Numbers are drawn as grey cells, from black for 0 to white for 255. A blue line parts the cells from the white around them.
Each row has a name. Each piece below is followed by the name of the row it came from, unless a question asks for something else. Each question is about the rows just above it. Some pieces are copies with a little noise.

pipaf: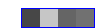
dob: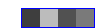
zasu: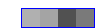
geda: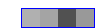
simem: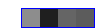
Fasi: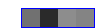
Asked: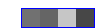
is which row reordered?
pipaf
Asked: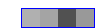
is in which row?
geda
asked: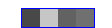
pipaf
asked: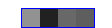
simem

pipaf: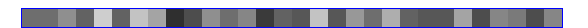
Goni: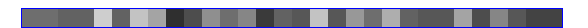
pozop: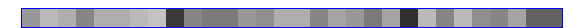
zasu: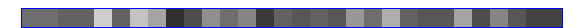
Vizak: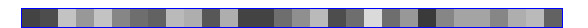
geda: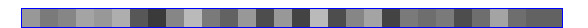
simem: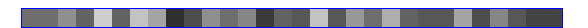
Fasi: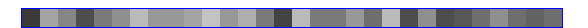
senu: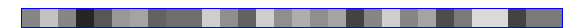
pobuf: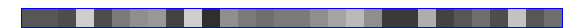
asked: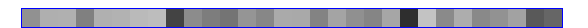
pozop
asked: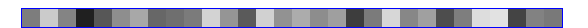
senu

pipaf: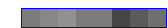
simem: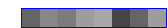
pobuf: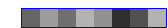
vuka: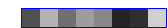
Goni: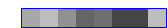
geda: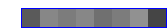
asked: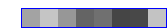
Goni
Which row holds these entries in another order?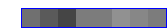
pipaf
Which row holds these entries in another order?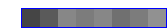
geda

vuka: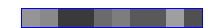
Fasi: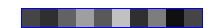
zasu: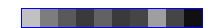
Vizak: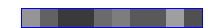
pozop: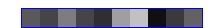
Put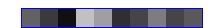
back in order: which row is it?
pozop
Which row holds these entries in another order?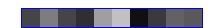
pozop
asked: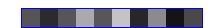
Fasi
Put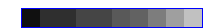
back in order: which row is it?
Fasi
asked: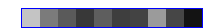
zasu
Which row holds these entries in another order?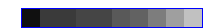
zasu

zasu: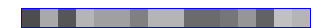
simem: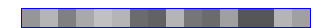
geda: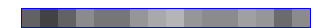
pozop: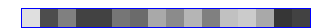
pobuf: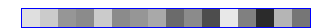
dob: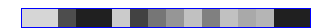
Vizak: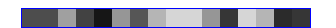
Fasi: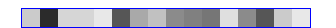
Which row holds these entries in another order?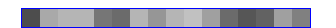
zasu
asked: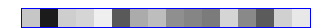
Fasi
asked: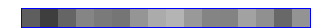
geda
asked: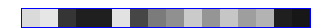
dob

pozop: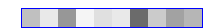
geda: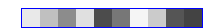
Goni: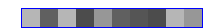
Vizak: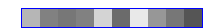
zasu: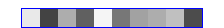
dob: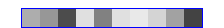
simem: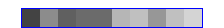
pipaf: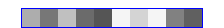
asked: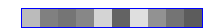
Vizak
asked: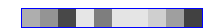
dob

